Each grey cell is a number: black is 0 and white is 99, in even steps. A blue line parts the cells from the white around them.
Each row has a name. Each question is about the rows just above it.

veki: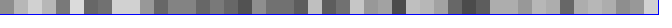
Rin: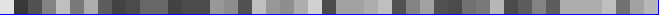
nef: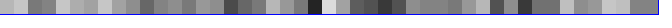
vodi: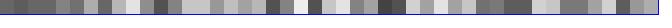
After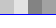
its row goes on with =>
[26 32 81 63 88 63 77 44 47 36 36 81 77 47 47 63 81 36 59 67]
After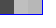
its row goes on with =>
[63 40 29 36 67 67 59 71 67 40 67 71 67 55 59 81]
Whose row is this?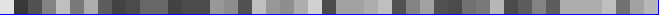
Rin

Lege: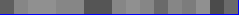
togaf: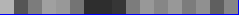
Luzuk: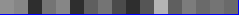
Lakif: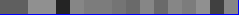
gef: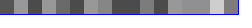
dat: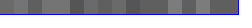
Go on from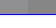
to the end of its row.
[33 33 52 56 52 41 52 48 56 29 41]
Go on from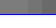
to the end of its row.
[52 41 52 48 56 25 52]
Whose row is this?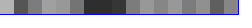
togaf
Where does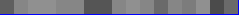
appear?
Lege
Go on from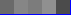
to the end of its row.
[41]
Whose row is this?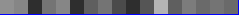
Luzuk
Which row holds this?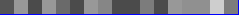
gef

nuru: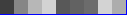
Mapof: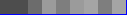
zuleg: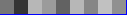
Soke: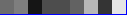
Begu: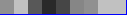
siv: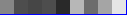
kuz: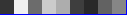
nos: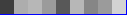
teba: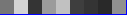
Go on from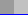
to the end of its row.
[24 20 16 56]
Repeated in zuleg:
[71]
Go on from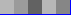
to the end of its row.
[75 56]
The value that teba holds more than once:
[20]
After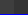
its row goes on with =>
[16 56]
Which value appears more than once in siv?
[30]
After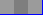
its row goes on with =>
[64 49 64]

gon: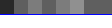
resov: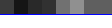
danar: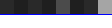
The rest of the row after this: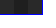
[12 29 12 16 64]
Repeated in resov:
[37]
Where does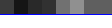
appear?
resov
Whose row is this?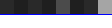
danar
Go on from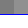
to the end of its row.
[37 37]
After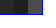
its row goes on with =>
[12 16 64]

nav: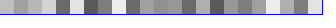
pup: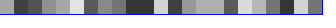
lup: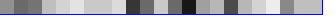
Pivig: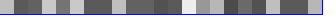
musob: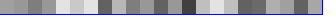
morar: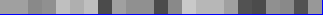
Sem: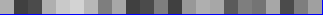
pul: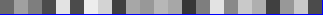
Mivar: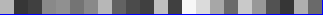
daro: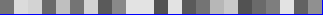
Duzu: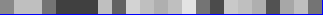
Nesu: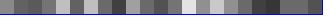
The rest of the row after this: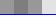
[78 88 38 71 49 59 38 59 25 74 88 74 38 41 68 62 38 65]
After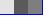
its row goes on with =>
[92 41 62 56 59 41 68 35 59 49 62 92 68 49 88]
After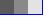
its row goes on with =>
[88 32 88 35 45 71 78 32 41 49 88 38 56]
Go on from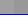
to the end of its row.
[49 59 88 78 88 38 71 49 59 38 59 25 74 88 74 38 41 68 62 38 65]
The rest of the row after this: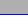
[35 85 71 45 21 82 45]
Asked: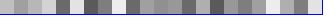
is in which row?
nav
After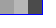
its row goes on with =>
[71 82 92 53 74 74]

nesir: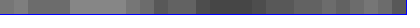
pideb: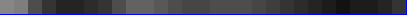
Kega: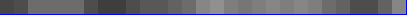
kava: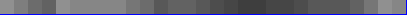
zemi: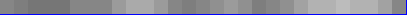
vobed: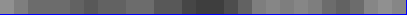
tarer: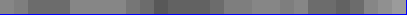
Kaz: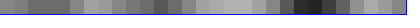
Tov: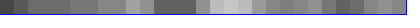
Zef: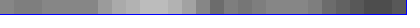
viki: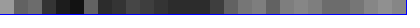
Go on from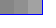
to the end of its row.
[69 69 73 69 69 63 52]
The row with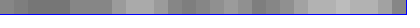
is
zemi
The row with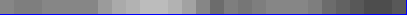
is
Zef
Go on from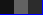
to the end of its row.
[20 27 24 20 17 17 17 24 38 46 49 38 49 52 49 42 42 46 52 56 52]

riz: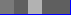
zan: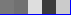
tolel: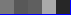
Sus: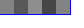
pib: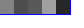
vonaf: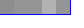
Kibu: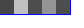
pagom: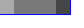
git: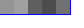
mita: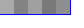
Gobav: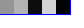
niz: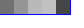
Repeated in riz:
[37]
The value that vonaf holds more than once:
[58]
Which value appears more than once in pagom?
[47]
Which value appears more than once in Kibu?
[30]
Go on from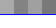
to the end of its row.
[55]

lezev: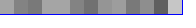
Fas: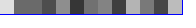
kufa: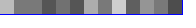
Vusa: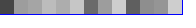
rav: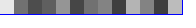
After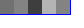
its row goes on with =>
[24 73]
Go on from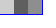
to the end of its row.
[58 80]
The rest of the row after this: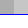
[41 61 80 37 55 58 80]
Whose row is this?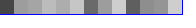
Vusa
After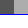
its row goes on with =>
[47 80 37 58 47 30]

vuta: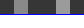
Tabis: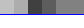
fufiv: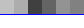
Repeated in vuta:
[21]
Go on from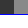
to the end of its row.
[21 21 60 21]
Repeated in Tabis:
[50]

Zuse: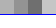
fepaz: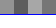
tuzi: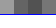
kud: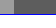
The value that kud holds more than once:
[36]
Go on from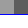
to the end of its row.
[36 36]
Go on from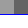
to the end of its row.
[32 46]
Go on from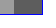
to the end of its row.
[36]
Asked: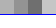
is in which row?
Zuse
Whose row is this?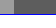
kud

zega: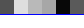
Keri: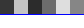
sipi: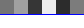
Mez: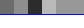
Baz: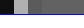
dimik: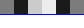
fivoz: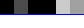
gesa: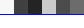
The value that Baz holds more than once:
[38]
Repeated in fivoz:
[0]

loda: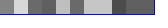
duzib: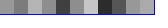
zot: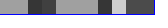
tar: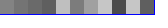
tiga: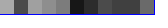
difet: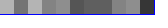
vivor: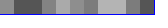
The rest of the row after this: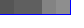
[21]
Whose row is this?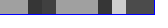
zot
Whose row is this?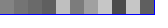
tar
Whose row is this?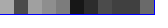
tiga

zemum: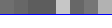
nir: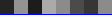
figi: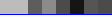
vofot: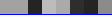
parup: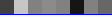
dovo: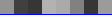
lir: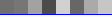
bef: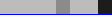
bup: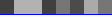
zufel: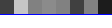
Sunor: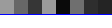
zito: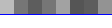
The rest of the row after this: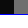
[18 14]
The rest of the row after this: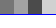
[40 66 77]
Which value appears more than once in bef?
[73]
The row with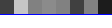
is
zufel

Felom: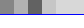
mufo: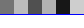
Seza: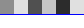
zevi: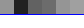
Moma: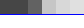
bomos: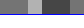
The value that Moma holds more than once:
[27]
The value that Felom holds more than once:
[84]
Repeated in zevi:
[58]
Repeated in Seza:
[87]
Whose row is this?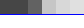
Moma
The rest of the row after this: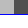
[69  9 80]
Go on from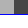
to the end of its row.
[27 45]

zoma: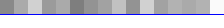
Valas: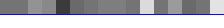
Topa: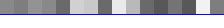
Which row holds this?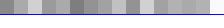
zoma
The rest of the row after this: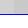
[41 91 72 41 34 45 34 94 49]
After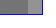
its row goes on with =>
[53 23 41 45 49 49 45 85 45 60 41 45 88]
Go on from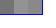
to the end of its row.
[23 41 45 49 49 45 85 45 60 41 45 88]
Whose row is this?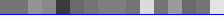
Valas
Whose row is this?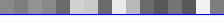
Topa

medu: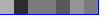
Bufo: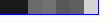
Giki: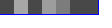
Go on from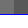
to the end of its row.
[37 82]
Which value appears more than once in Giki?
[28]
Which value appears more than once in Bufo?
[10]
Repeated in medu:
[48]
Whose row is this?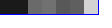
Bufo

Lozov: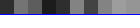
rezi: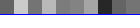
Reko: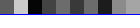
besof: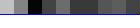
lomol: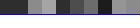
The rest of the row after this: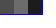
[58 54]
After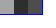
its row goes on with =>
[42 11 58 54]
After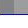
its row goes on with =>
[58]
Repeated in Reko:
[42]
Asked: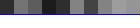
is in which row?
Lozov
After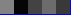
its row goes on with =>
[22 33 36 26]
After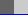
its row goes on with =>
[45 72 48 51 64 15 39 45]

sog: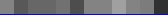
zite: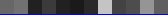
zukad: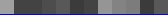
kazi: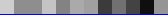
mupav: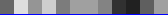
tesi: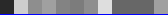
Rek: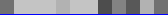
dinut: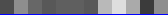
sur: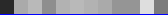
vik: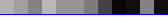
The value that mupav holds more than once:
[62]
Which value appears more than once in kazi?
[55]
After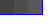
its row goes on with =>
[23 26 58 51 48 23 34]
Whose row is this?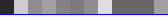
tesi

